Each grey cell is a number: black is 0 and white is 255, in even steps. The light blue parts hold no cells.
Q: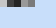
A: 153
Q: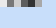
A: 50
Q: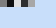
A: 46
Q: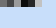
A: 40
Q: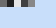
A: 64
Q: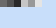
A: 152
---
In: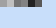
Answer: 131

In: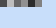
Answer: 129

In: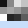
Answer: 195

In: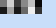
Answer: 192

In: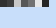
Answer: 114

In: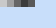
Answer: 102

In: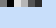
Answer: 122

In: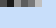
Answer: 121

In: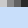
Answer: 98

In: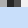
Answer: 80
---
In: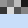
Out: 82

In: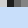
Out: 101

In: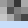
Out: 112

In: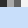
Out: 98

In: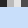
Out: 228

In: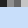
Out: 103

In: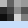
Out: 213
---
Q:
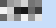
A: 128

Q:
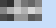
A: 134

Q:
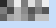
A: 237

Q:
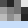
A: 228

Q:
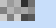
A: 113

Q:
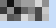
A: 143

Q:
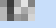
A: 130

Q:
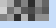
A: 101

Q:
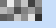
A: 145
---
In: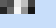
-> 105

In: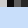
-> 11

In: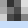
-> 75

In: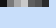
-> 122

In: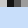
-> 19

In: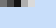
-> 72

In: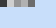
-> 207
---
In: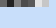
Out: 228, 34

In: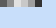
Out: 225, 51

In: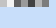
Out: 243, 65

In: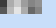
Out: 228, 59

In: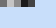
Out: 197, 26

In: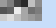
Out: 236, 41

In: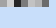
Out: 210, 38

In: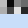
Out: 226, 9
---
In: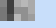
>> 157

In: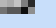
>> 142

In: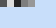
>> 151

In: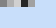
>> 161

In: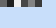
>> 58

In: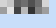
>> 157

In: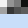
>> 92

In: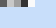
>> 250

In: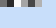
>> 178
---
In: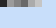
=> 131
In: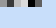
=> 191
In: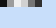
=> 239
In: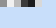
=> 187
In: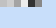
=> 164
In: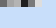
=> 180
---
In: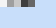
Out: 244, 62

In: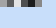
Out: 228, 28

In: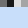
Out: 223, 25

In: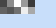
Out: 254, 58

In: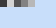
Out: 211, 57

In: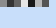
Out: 230, 24

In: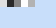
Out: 253, 41

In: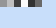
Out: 250, 51

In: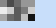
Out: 236, 19

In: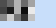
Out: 233, 13
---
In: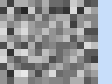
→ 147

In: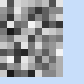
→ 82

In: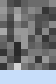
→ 137

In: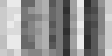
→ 191

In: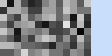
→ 185
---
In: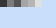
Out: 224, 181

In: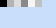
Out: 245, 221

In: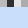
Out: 228, 186

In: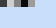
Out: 206, 156

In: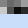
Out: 200, 157

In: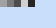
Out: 208, 161
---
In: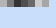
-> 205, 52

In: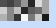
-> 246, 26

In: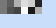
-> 249, 25

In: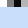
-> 252, 10

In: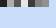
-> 231, 33

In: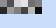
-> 227, 14

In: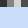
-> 211, 50

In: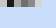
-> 212, 26
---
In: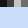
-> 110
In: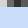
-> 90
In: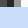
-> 249
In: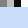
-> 250
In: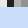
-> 146
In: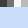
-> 186
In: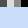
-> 5
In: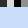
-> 144
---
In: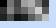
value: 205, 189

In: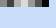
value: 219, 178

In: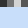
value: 211, 116

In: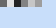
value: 227, 198

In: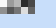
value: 248, 221

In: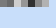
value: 206, 178

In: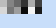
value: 243, 215

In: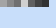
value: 207, 164
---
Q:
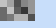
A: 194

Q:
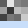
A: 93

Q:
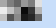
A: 167

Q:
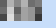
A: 97

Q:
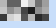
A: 183

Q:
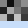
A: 130

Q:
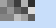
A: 162
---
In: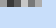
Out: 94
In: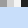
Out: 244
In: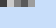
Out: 129
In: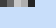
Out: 200
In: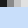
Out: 198
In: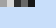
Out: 47
